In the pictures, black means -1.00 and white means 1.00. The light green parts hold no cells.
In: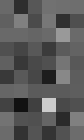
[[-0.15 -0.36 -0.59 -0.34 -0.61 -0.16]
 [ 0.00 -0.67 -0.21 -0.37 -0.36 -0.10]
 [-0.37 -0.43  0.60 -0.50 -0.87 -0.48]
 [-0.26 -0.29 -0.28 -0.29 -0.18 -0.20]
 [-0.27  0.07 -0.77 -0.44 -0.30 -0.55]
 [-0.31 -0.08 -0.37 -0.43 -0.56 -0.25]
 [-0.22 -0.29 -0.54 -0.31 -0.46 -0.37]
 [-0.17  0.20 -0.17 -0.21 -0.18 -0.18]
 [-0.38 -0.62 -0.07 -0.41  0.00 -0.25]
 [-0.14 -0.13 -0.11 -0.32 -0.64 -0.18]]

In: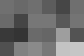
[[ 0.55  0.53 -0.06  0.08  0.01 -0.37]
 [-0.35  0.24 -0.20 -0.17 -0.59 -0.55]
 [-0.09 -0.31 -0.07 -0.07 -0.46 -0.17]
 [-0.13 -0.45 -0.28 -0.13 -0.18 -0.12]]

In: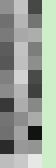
[[ 0.81  0.57  0.48]
 [ 0.16  0.19 -0.67]
 [-0.86  0.27 -0.12]
 [ 0.34  0.10 -0.09]
 [ 0.07  0.36 -0.56]
 [-0.50  0.41  0.09]
 [-0.42  0.65  0.00]
 [ 0.11  0.50 -0.32]
 [-0.02  0.52 -0.28]
 [ 0.36  0.32 -0.04]
 [-0.09  0.42 -0.12]
 [-0.44  0.52  0.13]]

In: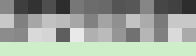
[[ 0.33  0.71  0.00  0.43 -0.11  0.17  0.47  0.38  0.83 -0.26  0.67  0.70
   0.07  0.10]
 [ 0.57  0.57 -0.04  0.34  0.53  0.13  0.29  0.01  0.31  0.47  0.51  0.30
   0.00  0.57]
 [-0.65 -0.49 -0.45  0.05 -0.32 -0.34 -0.18 -0.15 -0.07 -0.65 -0.39 -0.61
  -0.51  0.06]]

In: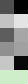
[[-0.93  0.56]
 [ 0.26  0.13]
 [ 0.30 -0.27]
 [ 0.79  0.53]
 [-0.99 -0.38]]

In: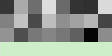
[[ 0.10 -0.97 -0.25 -0.07  0.04 -0.06 -0.39  0.15]
 [-0.47  0.42  0.27  0.12  0.48 -0.43  0.52  0.01]
 [ 0.71 -0.62 -0.60 -0.17  0.73 -0.14  0.33 -0.58]]

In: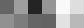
[[ 0.45  0.77 -0.22 -0.21 -0.02  0.14]
 [ 0.74  0.95  0.17 -0.72  0.24 -0.21]]
